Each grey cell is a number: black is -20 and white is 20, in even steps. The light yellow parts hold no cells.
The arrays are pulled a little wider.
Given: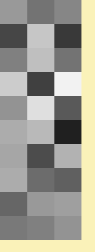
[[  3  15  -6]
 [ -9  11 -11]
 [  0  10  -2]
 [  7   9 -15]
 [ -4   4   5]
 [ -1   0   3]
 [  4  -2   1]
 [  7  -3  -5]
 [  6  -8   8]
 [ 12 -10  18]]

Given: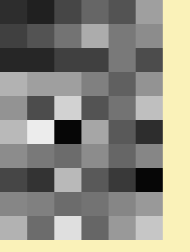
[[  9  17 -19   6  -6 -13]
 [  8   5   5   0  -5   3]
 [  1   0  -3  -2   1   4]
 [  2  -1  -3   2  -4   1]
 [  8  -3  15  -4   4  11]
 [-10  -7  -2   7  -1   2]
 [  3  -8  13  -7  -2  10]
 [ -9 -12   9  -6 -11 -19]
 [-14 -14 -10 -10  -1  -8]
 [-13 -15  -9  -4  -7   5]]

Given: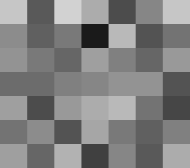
[[ -2   2  -7   6  -1  -5   0]
 [  3  -1  -4   5   0  -4   4]
 [ -3  -3   0   1   3   3  -7]
 [  5  -4   8 -10   1  -6   7]
 [  2  -5  -1 -16   9  -7  -2]
 [ 11  -6  13   7  -8   1  11]
 [  5  -8   4   7   9  -2  -9]]

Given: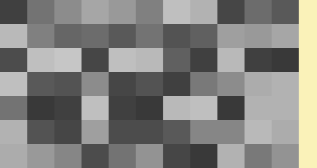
[[ -8  10  11  -9  10   9  -5 -10   9 -10 -11]
 [  7   4   1  -8  -2   3  -9 -11   8  -1   3]
 [  9   0  -4  -3  -6  -2  -7  -5   5   4   6]
 [-10  -2   2   6   4   0  10   8  -9  -3  -6]
 [ 10  -6  -7   2  -9  -7 -10  -1   2   7   8]
 [  8  -7  -9   5  -8  -8  -6   1   1   9   7]
 [ -2 -11 -10  10 -10 -11   9  10 -11   8   8]]

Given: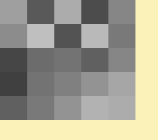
[[  2  10  -7   9  -1]
 [ -5  -1   3   8   7]
 [-10  -2   0   3   6]
 [ -9  -3  -2  -5   1]
 [  5  -6   7  -8   1]]

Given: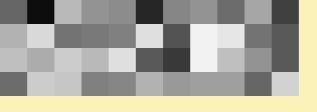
[[  8  14  -2  -1   0  15  -7  18  16  -2  -6]
 [ -3  12  11   0   1   8   4   5   5  -4  13]
 [ 10   7  12   9  15  -6 -11  18  10   3  -6]
 [ -4 -18   9   3   2 -14   1   3  -3   6 -10]]
